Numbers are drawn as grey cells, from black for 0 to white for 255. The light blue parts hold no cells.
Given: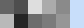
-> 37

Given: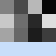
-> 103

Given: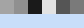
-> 144

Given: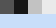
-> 22

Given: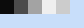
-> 75

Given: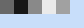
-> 23
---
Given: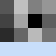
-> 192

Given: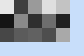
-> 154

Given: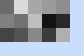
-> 167

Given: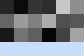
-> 45

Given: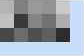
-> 153

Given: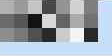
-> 148
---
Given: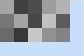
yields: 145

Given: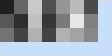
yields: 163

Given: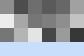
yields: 155

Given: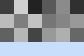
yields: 175

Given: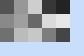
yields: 125

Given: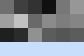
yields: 85

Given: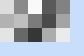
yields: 172
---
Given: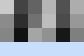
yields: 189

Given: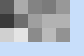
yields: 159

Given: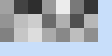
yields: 176

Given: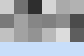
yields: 128

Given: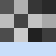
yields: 68

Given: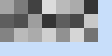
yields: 94

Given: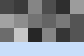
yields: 100
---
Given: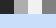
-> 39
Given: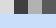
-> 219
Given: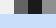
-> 240
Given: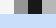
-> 245
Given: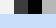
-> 242
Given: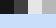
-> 21
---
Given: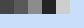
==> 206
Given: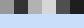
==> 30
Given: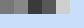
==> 207
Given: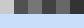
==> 51
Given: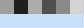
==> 211
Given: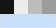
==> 156
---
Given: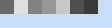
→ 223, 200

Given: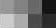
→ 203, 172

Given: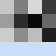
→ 216, 204

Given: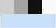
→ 250, 207

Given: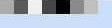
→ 239, 191

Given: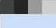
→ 205, 153
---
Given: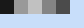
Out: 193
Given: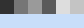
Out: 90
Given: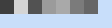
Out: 169
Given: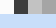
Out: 61
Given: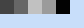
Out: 193
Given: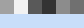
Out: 51
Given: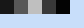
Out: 191
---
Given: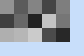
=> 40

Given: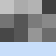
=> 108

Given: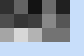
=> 115

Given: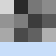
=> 175

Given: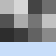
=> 138

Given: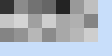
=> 206
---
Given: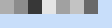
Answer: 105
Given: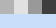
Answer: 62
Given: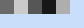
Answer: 174
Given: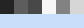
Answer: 214
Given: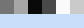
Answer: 202
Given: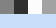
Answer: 162
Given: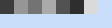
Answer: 218
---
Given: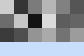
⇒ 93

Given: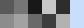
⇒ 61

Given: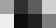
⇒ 32

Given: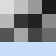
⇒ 33

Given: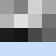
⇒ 195

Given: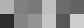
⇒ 87

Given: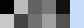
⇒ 160

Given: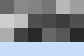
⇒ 60

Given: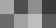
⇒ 190

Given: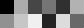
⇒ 220
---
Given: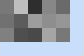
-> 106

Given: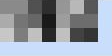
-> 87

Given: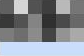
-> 118

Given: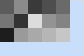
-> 106

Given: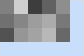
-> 142

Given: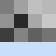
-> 184

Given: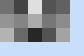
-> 97

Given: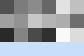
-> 192

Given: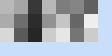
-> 96
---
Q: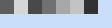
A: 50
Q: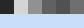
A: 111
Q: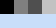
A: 194
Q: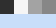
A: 135
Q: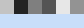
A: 147
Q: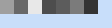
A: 51
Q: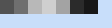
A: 23
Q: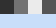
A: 85
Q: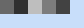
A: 66
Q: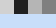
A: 128
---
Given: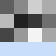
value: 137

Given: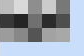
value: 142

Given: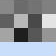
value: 107

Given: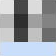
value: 71

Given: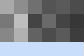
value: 84

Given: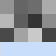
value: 101

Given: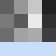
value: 150

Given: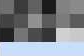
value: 27

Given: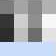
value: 164
